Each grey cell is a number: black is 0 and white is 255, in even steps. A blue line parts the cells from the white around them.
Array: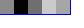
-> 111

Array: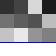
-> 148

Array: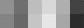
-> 197

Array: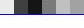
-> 21

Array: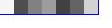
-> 129

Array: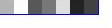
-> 88
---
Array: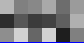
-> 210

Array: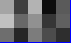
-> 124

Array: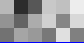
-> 120

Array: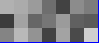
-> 163

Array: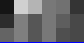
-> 120

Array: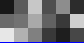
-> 57
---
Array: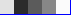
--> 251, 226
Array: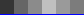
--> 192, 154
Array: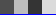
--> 219, 189
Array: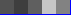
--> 198, 130
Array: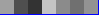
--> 196, 160
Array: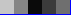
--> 198, 133
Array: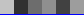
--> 195, 157
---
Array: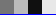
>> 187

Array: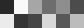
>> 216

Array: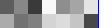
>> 220

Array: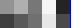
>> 112

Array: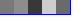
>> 56

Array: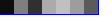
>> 192

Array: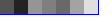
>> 105

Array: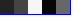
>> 246

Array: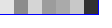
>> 170
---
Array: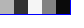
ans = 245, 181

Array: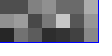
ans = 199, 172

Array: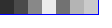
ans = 236, 202

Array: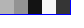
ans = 247, 180

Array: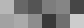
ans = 204, 183

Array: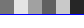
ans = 228, 201

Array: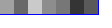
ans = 202, 161

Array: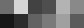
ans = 214, 179

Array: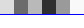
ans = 249, 221
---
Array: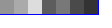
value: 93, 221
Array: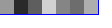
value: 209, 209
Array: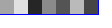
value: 138, 225
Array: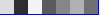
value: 91, 244
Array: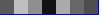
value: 18, 191
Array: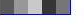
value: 201, 201
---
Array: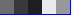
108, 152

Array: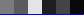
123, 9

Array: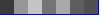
58, 80

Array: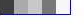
63, 247

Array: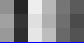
145, 83

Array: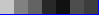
199, 61

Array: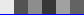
234, 99
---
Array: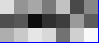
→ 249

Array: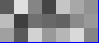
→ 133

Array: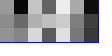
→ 56

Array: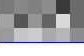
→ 141

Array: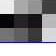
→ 215

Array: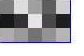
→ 181

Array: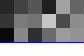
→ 147

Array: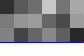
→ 40

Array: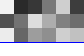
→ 193
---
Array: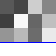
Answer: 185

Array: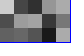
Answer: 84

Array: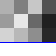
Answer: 184

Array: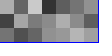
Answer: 152

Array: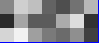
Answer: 107

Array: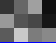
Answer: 201

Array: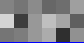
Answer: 172
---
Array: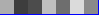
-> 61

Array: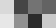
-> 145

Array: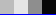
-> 229

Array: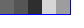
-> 85

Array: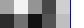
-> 113

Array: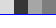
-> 54

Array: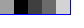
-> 1
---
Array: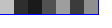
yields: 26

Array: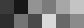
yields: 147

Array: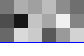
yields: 160

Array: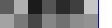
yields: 27

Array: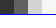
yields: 212

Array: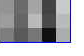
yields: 164

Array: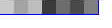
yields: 189

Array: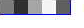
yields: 165
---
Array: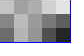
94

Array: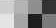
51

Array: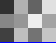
163

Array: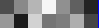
35

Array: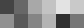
201

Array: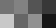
56

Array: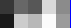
139

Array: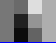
174
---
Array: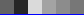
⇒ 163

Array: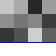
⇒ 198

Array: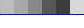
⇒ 189

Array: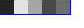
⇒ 166

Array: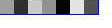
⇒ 201

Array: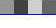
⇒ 150

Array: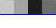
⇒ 164

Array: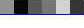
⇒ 146

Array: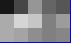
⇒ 198

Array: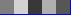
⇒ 175
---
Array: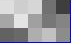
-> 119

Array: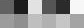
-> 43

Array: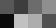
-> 108

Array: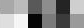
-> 36

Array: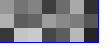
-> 124

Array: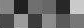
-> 39
